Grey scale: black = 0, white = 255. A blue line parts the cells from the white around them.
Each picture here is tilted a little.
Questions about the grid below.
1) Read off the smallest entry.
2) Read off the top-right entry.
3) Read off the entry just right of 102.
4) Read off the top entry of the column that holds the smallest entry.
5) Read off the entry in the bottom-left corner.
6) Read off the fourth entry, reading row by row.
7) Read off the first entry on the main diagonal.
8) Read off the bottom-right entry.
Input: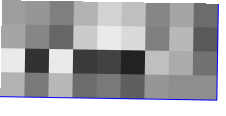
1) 34
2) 108
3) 203
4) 191
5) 178
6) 178
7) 157
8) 142

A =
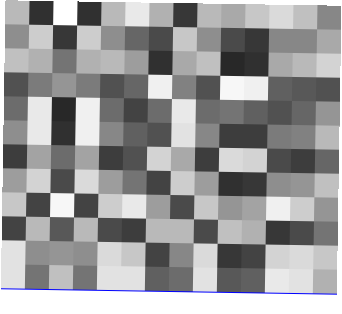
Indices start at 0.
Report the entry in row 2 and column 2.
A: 116
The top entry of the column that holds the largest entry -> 255
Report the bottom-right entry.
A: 177
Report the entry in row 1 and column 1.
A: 205
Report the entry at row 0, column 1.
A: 48
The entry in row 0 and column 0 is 185
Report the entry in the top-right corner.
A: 135
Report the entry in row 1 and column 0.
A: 142
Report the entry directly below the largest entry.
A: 55
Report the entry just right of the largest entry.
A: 48
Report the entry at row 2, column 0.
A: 192

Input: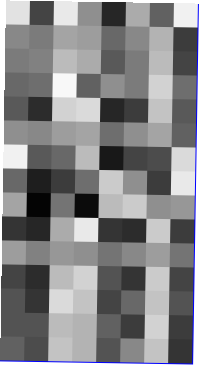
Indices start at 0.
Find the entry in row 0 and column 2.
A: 233
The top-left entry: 226
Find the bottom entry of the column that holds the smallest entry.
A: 76
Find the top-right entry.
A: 241
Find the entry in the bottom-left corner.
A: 97
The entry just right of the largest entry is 97
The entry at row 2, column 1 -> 129
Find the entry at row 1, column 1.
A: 123
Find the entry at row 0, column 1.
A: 68
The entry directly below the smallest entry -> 38
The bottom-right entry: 52
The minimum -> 4
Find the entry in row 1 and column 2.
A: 164
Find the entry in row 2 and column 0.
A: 123
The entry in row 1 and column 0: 136
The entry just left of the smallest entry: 164
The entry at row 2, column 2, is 187
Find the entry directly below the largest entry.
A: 210

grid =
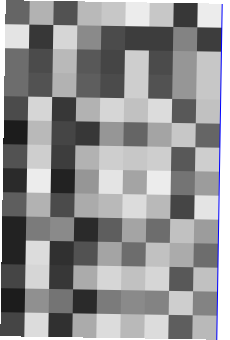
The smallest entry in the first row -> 55
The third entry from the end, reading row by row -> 220
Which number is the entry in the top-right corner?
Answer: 236
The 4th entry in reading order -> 185
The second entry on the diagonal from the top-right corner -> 131
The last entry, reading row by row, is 185
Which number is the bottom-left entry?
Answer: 69
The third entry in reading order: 82
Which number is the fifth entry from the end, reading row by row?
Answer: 220
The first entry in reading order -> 101
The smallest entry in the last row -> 48
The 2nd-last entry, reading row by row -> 94
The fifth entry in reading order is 199
